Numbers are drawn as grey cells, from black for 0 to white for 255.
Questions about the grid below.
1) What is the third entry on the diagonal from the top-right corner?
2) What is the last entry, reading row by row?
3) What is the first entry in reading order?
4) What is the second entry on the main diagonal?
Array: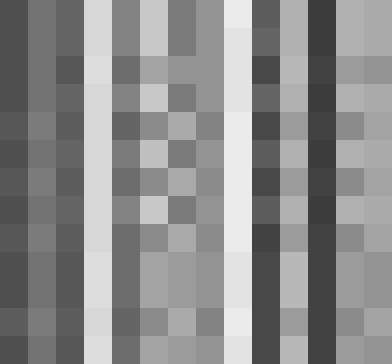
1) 66
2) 147
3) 80
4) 115

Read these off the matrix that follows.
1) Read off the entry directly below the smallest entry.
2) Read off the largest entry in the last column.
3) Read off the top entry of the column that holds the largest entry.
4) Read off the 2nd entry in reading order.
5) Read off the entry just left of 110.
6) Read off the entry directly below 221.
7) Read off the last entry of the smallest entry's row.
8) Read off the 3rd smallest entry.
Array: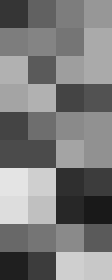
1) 90
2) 200
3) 53
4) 97
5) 68
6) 104
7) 25
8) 39

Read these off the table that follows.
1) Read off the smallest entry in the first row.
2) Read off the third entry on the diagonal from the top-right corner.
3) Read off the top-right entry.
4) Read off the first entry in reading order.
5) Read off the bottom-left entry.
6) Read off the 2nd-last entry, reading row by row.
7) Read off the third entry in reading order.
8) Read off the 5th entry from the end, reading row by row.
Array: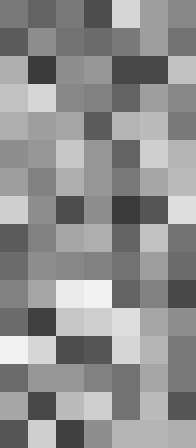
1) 77
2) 71
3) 135
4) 121
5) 85
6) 180
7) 121
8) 64

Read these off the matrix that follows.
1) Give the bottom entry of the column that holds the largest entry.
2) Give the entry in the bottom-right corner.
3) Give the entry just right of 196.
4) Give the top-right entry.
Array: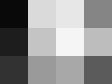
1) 168
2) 91
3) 245
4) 133

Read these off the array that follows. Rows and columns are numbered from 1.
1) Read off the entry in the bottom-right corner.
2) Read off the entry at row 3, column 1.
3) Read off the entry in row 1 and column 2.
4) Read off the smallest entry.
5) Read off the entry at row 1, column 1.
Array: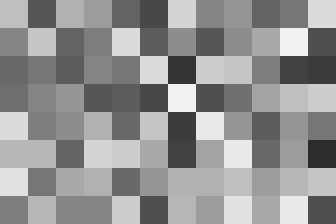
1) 79
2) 105
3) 86
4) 44
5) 191

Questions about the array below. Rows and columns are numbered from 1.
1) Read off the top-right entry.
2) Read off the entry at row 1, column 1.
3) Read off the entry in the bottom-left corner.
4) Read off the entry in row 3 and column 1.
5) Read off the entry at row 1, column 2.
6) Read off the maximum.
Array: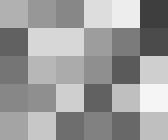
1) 62
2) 177
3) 164
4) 117
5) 151
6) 245

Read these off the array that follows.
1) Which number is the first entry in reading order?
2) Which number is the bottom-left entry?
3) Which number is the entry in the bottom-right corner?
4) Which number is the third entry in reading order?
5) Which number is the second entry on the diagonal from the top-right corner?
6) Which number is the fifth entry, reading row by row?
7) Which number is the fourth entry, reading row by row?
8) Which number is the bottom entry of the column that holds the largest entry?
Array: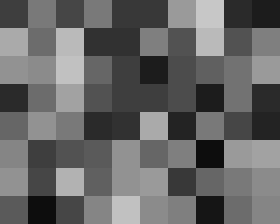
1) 62
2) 90
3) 133
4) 70
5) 82
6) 56
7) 121
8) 21

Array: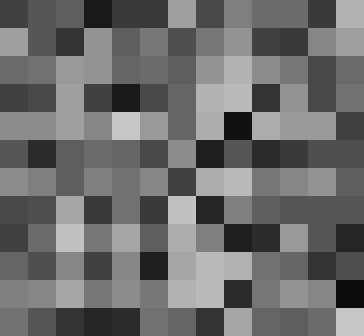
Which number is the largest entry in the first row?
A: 178
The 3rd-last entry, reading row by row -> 94
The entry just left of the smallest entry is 134
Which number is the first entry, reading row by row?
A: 65
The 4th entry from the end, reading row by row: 101
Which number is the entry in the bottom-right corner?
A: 199
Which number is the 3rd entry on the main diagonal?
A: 153
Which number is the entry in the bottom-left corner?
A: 113
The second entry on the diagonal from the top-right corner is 134
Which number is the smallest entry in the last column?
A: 11
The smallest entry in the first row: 25
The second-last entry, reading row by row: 107
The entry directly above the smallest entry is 79
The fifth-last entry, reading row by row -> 166
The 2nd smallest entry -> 17
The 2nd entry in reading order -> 86
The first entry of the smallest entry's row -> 127
